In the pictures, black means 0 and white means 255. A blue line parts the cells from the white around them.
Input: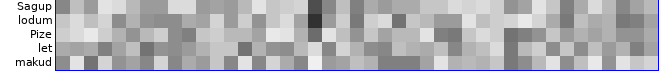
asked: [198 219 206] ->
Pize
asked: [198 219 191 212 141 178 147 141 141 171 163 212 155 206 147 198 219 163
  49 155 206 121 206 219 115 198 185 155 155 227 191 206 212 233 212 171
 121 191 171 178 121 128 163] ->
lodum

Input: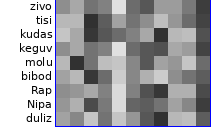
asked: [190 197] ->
molu
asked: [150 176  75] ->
Nipa
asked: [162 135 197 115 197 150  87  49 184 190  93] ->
duliz
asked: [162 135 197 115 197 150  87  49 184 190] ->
duliz
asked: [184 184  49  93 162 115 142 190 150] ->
tisi
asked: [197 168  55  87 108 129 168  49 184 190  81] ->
kudas
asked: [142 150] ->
Rap

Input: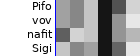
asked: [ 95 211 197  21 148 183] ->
nafit
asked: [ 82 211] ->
Pifo
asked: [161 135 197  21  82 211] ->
Pifo
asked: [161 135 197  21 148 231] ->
vov
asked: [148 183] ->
nafit
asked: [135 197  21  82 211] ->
Pifo

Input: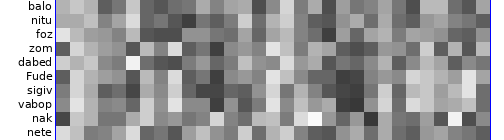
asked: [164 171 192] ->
vabop
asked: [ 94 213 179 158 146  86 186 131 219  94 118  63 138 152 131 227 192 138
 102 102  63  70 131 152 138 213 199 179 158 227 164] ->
Fude
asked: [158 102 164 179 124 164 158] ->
foz

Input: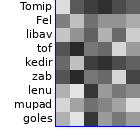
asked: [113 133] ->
mupad
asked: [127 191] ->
Fel
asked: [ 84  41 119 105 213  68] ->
zab

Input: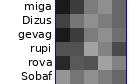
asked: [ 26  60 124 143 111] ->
gevag
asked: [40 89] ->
rova
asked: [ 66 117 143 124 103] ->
Dizus
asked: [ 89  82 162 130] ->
rova

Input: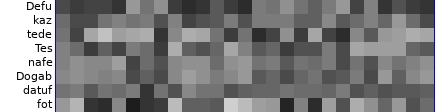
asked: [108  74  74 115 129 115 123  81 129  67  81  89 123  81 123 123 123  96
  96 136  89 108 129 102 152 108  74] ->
kaz
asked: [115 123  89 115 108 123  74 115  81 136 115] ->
nafe
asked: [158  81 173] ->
fot

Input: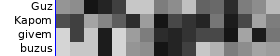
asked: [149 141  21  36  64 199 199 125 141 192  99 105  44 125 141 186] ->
Guz
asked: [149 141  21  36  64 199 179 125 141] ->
buzus
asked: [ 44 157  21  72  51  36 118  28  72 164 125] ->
Kapom
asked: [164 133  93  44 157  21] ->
Kapom
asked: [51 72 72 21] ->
givem

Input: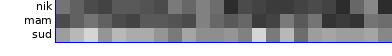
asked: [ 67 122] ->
mam
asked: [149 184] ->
sud
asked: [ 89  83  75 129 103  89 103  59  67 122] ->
mam
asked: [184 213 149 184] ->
sud
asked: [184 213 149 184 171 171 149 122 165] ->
sud
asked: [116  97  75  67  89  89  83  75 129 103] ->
mam
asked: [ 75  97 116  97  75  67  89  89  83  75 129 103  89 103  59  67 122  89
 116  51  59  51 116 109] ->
mam

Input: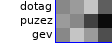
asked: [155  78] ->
gev
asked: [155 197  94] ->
dotag
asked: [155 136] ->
puzez
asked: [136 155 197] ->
dotag

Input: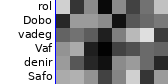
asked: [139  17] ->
Dobo
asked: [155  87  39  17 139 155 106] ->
denir

